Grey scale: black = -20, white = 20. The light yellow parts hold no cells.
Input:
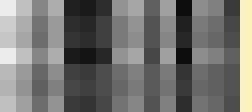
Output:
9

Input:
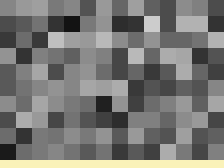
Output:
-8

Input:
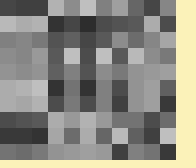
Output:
-8

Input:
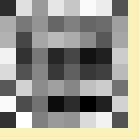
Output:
-6

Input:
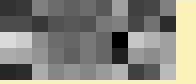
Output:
14
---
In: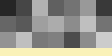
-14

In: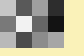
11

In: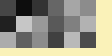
-9

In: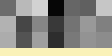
-3

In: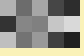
8

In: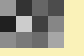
4

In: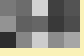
-1

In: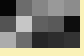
-19

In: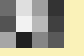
-3
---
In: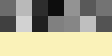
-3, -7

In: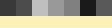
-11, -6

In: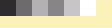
-13, 20

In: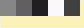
1, -10

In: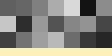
-5, -14

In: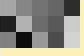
6, 13

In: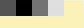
-7, 15
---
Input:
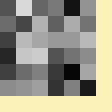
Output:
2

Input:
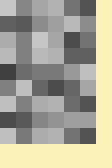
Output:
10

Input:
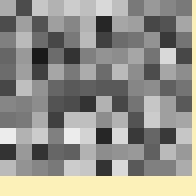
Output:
9

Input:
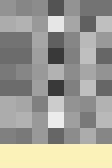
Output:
0

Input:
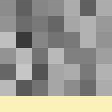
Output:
9

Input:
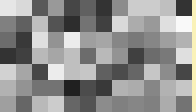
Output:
5

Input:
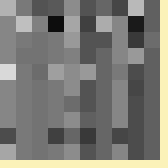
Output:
6
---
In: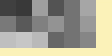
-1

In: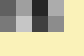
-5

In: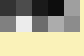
-12

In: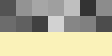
-7

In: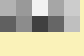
8

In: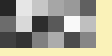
-3

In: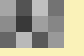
2

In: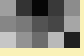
1
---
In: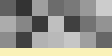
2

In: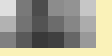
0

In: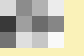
-2

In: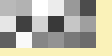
-5

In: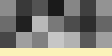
-9

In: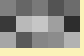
6

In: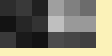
-11
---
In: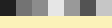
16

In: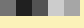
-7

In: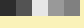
16

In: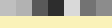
-13

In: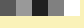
-15

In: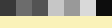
11

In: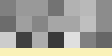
6
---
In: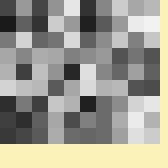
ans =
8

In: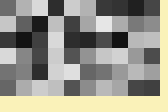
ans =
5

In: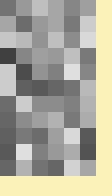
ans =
-7

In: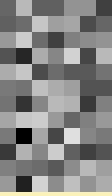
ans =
5

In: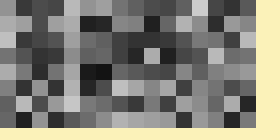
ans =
-14

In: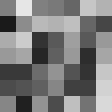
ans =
13
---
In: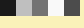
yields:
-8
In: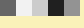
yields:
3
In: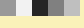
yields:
10
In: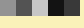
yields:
-11
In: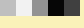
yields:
-10
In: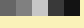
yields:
-17
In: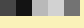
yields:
-2
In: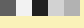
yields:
8
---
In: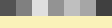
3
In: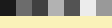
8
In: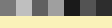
5
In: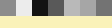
-6
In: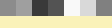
-7
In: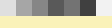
-6
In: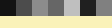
-4
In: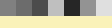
10
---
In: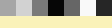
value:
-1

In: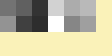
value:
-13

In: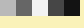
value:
18

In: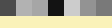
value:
6

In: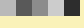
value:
2

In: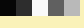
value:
19

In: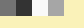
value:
19
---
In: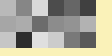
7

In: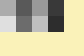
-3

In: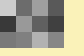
4

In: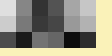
-1

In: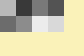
2

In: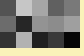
-14

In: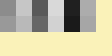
9
